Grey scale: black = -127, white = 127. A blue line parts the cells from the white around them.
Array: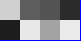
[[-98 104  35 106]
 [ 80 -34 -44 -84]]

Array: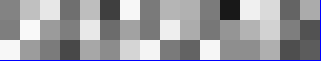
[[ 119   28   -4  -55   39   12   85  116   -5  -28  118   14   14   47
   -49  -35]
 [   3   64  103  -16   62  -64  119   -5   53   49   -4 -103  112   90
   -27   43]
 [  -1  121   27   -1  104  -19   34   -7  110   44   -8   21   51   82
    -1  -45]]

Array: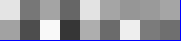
[[ 34 -50 121 -73  46 -20 110  -4 -16]
 [100  -8  36 -25  99  37  22  26  37]]

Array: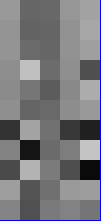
[[   4  -47   -5    2  -10]
 [  25  -25  -23   22   34]
 [  20  -28  -26   17   39]
 [  20  -20  -25   18   31]
 [  14   64  -19   15  -48]
 [  11   -9  -35    9   44]
 [  15  -27  -22   13   25]
 [ -76   35  -14  -71  -95]
 [   2 -107  -20   -2   68]
 [ -53   51   -4  -49 -117]
 [  30  -43  -15   26   29]]

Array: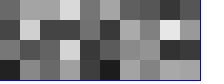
[[-93   8 -22  32 -65 -99  35   3  40  36]
 [-22  36  35  89 -10  37 -32 -41 -72 -42]
 [-57  80 -59 -59 -14 -70  42   0 103  25]
 [ -8 -45 -28  84 -70 -36  10  19 -77 -69]]

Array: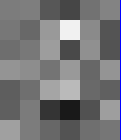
[[  32   -3  -24  -44  -16   -9]
 [  -3   -1  -40  -57  -13    3]
 [  -8  -23   25  113   10  -43]
 [ -17   -7   29  -54   16  -44]
 [  20   13  -11   25  -24   20]
 [ -33  -16   37   58  -22  -31]
 [ -32   -4  -75 -102  -46   30]]

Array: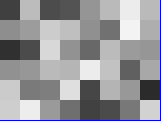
[[ 78 109  26 -16 -62 -52  -7  82]
 [-63  60 -51 -44  21  58 108  58]
 [ 14  28  76  63  16 -14 115  46]
 [-79 -52  88  18 -23  59  27  22]
 [ 17  23  58  53 108  66 -31  40]
 [ 75  -5  -1  95 -57  52  24 -84]]
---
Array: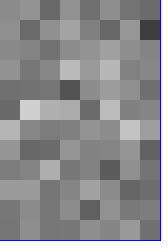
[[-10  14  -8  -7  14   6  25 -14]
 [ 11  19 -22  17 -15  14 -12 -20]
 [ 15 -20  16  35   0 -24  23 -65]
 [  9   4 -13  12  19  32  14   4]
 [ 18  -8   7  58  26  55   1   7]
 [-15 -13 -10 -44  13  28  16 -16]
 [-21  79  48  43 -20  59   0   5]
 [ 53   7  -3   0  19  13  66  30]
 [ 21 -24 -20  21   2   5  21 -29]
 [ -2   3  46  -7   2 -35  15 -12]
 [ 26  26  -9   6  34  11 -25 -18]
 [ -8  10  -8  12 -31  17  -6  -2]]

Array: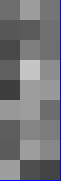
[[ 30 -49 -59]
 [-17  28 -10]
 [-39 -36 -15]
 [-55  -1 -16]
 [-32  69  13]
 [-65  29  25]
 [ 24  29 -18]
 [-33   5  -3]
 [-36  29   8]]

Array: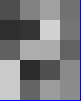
[[ 74 -26  28  12]
 [-49   1  32 -14]
 [-81 -76  82 -10]
 [-31  45  44 -29]
 [ 74 -84 -47   9]]

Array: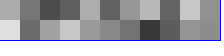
[[ 95 -19  34  71  26   9 -12 -71 -34  20  14]
 [ 43  -9 -51 -33  45 -29  22  56 -28  71  17]]

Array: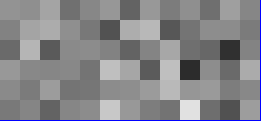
[[ -6   5 -28   6  12  72  24  -2 -12  97 -17 -46  29]
 [ 19  15  36 -15   7  23 -28  24  -3  15 -16  31   6]
 [  2  36  44  15  -7 -45  45  56 -40 -11  13  12  -4]
 [-21  53 -37  10  12   2 -28   4  39 -16 -24 -79   3]
 [ 24   8   6   8 -11  63  38 -36  63 -83  13 -21  43]
 [ 10  -4  28 -11  -9  12  14  27  57  22  26  -2   8]]

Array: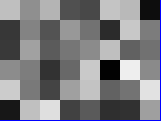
[[-104   64   95  -62  -37  -80  -78   31]
 [  63   15   52  -47  -55   68   57 -114]
 [ -72    3  -44   24  -13  -84   72   -3]
 [ -70   33  -36   -9   11   63  -30  -14]
 [  12   -2  -77  -23   73 -125  110   10]
 [  76   -6  -59   32   67  -29  -12   98]]
